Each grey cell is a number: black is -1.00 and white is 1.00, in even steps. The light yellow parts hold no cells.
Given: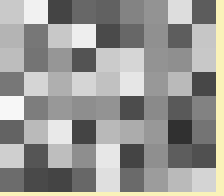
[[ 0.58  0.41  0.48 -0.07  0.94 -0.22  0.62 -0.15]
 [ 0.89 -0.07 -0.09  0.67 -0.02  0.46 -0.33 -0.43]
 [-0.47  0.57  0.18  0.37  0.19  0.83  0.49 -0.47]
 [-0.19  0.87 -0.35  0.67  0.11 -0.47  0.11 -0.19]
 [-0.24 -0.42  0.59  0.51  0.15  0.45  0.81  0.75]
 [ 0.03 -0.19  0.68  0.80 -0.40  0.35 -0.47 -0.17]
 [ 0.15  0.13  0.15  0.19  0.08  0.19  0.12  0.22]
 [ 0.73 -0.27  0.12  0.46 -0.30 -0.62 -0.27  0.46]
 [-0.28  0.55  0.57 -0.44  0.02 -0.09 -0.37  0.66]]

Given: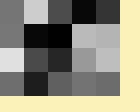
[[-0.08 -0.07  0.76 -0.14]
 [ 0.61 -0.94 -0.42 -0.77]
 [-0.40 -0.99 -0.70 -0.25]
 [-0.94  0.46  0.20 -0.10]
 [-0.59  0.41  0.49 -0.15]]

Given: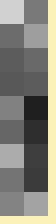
[[ 0.64 -0.15 -0.28 -0.31  0.01 -0.20  0.35 -0.09  0.03]
 [-0.05  0.24 -0.18 -0.28 -0.76 -0.64 -0.51 -0.54  0.28]]

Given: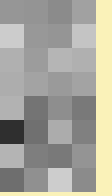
[[ 0.18  0.60  0.38  0.36  0.40 -0.63  0.41 -0.14]
 [ 0.16  0.19  0.22  0.28 -0.09 -0.12 -0.01  0.13]
 [ 0.09  0.17  0.42  0.21  0.11  0.35 -0.05  0.61]
 [ 0.26  0.54  0.38  0.28 -0.05  0.00  0.16  0.09]]

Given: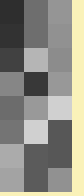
[[-0.64 -0.61 -0.49  0.05 -0.15 -0.09  0.34  0.28]
 [-0.14 -0.14  0.42 -0.56  0.20  0.63 -0.29 -0.29]
 [ 0.17  0.14  0.10  0.19  0.63 -0.32 -0.32  0.14]]

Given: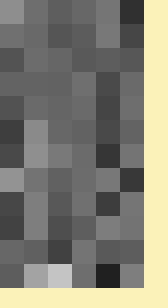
[[ 0.11 -0.12 -0.35 -0.22 -0.36 -0.51 -0.43  0.15 -0.44 -0.48 -0.19 -0.27]
 [-0.14 -0.18 -0.15 -0.22 -0.17  0.08  0.12 -0.10 -0.01 -0.01 -0.25  0.28]
 [-0.26 -0.33 -0.20 -0.23 -0.21 -0.19 -0.05 -0.24 -0.31 -0.39 -0.49  0.54]
 [-0.19 -0.28 -0.30 -0.13 -0.17 -0.23 -0.16 -0.15 -0.12 -0.26 -0.09 -0.14]
 [-0.08 -0.06 -0.27 -0.42 -0.46 -0.43 -0.58 -0.06 -0.52 -0.02 -0.30 -0.75]
 [-0.62 -0.45 -0.32 -0.17 -0.14 -0.22 -0.09 -0.56 -0.08 -0.10 -0.27 -0.01]]

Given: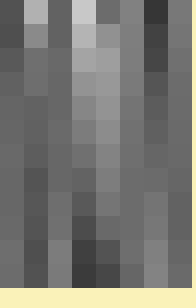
[[-0.36 -0.38 -0.30 -0.24 -0.21 -0.20 -0.18 -0.19 -0.19 -0.18 -0.14 -0.15]
 [ 0.39  0.08 -0.13 -0.14 -0.23 -0.24 -0.27 -0.34 -0.32 -0.34 -0.38 -0.36]
 [-0.23 -0.23 -0.18 -0.19 -0.19 -0.17 -0.19 -0.19 -0.14 -0.12 -0.03 -0.04]
 [ 0.57  0.41  0.29  0.15  0.05 -0.03 -0.12 -0.22 -0.30 -0.40 -0.50 -0.54]
 [-0.15  0.14  0.24  0.19  0.15  0.10  0.03 -0.02 -0.08 -0.18 -0.35 -0.44]
 [ 0.01 -0.01 -0.02 -0.04 -0.09 -0.11 -0.13 -0.15 -0.15 -0.15 -0.14 -0.20]
 [-0.58 -0.48 -0.45 -0.33 -0.28 -0.25 -0.20 -0.16 -0.09 -0.07  0.00  0.03]
 [-0.06 -0.08 -0.12 -0.15 -0.16 -0.17 -0.18 -0.20 -0.23 -0.23 -0.20 -0.17]]

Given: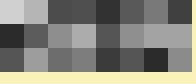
[[ 0.63 -0.66 -0.33]
 [ 0.42 -0.28  0.22]
 [-0.40  0.11 -0.15]
 [-0.38  0.34 -0.02]
 [-0.61 -0.34 -0.54]
 [-0.30  0.12 -0.34]
 [-0.05  0.27 -0.67]
 [-0.50  0.28  0.08]]
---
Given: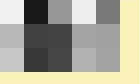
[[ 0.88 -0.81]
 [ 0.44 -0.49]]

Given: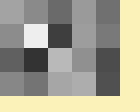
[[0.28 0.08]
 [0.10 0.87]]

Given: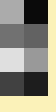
[[ 0.34 -0.92]
 [-0.11 -0.23]]

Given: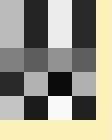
[[ 0.47 -0.72]
 [ 0.47 -0.72]]

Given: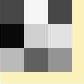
[[-0.44  0.93]
 [-0.93  0.63]]

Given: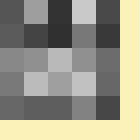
[[-0.33  0.24]
 [-0.29 -0.47]]

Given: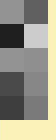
[[ 0.15 -0.25]
 [-0.76  0.60]]
